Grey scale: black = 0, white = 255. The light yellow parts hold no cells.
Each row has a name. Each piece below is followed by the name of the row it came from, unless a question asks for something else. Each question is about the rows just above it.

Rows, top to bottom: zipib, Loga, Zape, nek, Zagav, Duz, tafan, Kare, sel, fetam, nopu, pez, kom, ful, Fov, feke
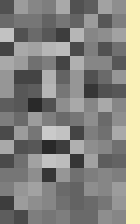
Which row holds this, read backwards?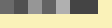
Duz
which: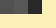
nopu
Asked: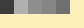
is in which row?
nopu
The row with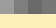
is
sel
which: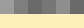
sel
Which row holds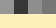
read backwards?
kom

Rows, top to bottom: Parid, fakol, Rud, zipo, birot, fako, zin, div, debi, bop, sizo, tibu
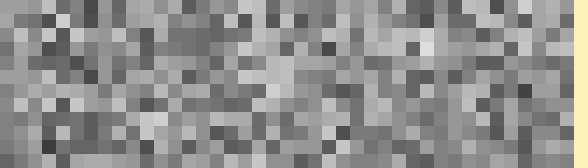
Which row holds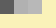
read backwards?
zin
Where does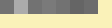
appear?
div
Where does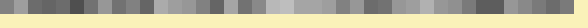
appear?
birot

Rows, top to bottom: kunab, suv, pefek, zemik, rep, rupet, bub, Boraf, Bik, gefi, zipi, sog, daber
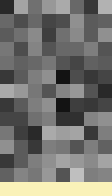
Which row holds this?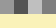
daber
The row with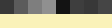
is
Boraf
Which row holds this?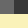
kunab
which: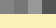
daber

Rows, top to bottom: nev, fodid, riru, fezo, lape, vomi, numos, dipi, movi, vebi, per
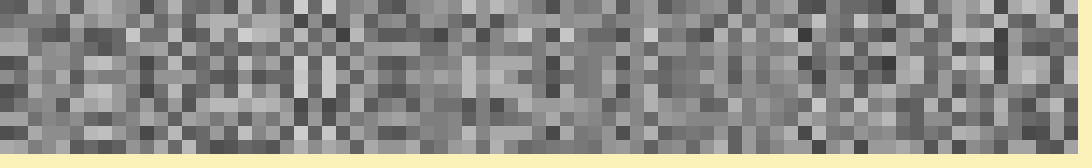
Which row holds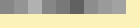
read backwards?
dipi
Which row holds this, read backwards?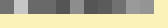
vomi

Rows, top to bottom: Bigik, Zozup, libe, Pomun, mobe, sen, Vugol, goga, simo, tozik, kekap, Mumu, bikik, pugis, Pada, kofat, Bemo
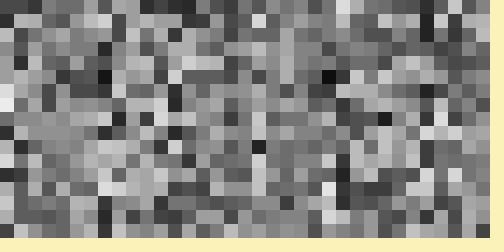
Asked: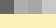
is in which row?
bikik
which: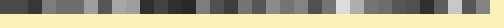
Bigik
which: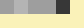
Zozup

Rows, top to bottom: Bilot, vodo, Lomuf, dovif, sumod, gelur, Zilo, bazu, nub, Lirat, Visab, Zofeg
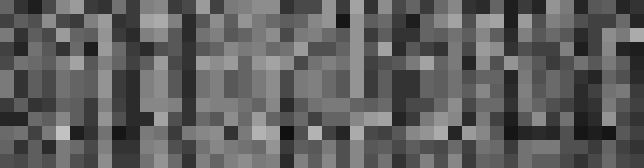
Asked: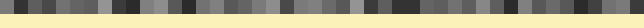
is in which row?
Zilo
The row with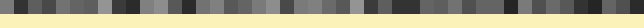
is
gelur
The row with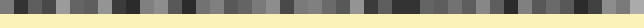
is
Lomuf
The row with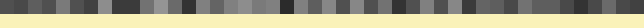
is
Zofeg
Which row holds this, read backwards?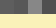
Visab
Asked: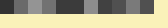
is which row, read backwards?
Zofeg

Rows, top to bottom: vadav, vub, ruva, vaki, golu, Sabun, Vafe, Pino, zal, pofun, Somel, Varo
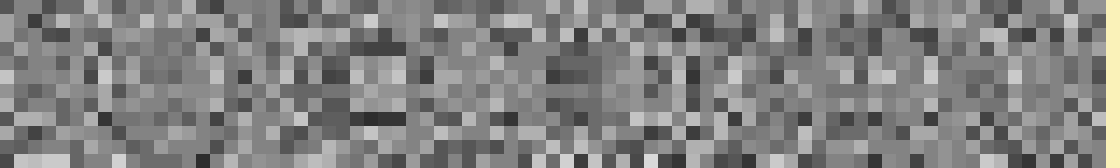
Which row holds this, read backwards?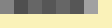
Somel
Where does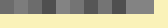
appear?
vaki
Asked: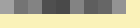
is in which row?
vub

